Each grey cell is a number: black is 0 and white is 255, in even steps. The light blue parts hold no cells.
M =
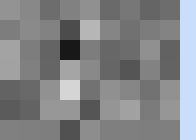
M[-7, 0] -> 147
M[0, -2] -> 101
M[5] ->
[91, 99, 151, 151, 85, 149, 161, 123, 150]
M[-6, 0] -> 125
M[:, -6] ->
[129, 76, 24, 165, 213, 151, 81]
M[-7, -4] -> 106
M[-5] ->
[163, 125, 100, 24, 125, 103, 108, 144, 98]
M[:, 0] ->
[147, 125, 163, 162, 99, 91, 128]
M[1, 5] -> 133
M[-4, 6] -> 85
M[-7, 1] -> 136
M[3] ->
[162, 128, 101, 165, 137, 102, 85, 130, 99]
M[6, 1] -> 127

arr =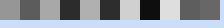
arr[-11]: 150
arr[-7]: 176
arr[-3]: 222

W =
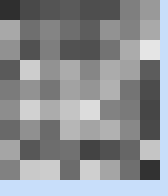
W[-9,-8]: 47
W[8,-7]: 201
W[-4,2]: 172
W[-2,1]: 87
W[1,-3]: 146
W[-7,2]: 126
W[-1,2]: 204
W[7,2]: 109
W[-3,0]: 105
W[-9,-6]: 84
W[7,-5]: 113
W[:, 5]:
[79, 146, 115, 171, 177, 130, 177, 81, 165]
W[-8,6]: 130
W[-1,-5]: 108
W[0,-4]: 78
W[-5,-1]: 76
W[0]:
[47, 73, 84, 90, 78, 79, 127, 153]
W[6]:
[105, 144, 107, 182, 164, 177, 136, 73]
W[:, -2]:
[127, 130, 171, 162, 116, 122, 136, 102, 111]
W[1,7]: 169

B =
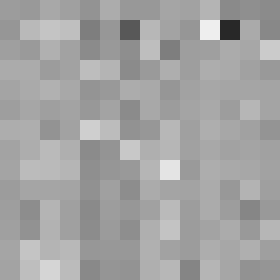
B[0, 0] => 156
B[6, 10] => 174
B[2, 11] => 171
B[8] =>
[164, 187, 186, 181, 143, 150, 153, 181, 228, 154, 173, 169, 167, 162]
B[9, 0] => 156
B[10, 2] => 180
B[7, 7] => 175
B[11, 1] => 146
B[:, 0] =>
[156, 150, 159, 171, 164, 158, 173, 163, 164, 156, 158, 160, 165, 163]
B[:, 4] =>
[147, 126, 139, 189, 148, 152, 207, 139, 143, 145, 138, 140, 151, 137]
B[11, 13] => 182
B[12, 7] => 176
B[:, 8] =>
[165, 163, 126, 174, 150, 156, 183, 182, 228, 164, 186, 195, 162, 183]
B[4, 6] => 172
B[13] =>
[163, 190, 213, 187, 137, 149, 147, 175, 183, 133, 181, 166, 146, 149]
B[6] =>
[173, 174, 147, 162, 207, 188, 146, 151, 183, 160, 174, 167, 161, 148]
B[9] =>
[156, 165, 165, 164, 145, 160, 141, 171, 164, 163, 171, 152, 179, 159]
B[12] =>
[165, 196, 180, 184, 151, 152, 152, 176, 162, 156, 173, 167, 175, 159]
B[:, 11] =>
[138, 40, 171, 170, 165, 157, 167, 162, 169, 152, 157, 171, 167, 166]
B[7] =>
[163, 173, 186, 175, 139, 148, 200, 175, 182, 161, 168, 162, 164, 161]
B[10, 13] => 153
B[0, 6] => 152
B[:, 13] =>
[139, 136, 203, 153, 164, 164, 148, 161, 162, 159, 153, 182, 159, 149]
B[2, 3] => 162
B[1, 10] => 238
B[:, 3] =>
[160, 191, 162, 162, 168, 163, 162, 175, 181, 164, 160, 160, 184, 187]
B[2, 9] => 158
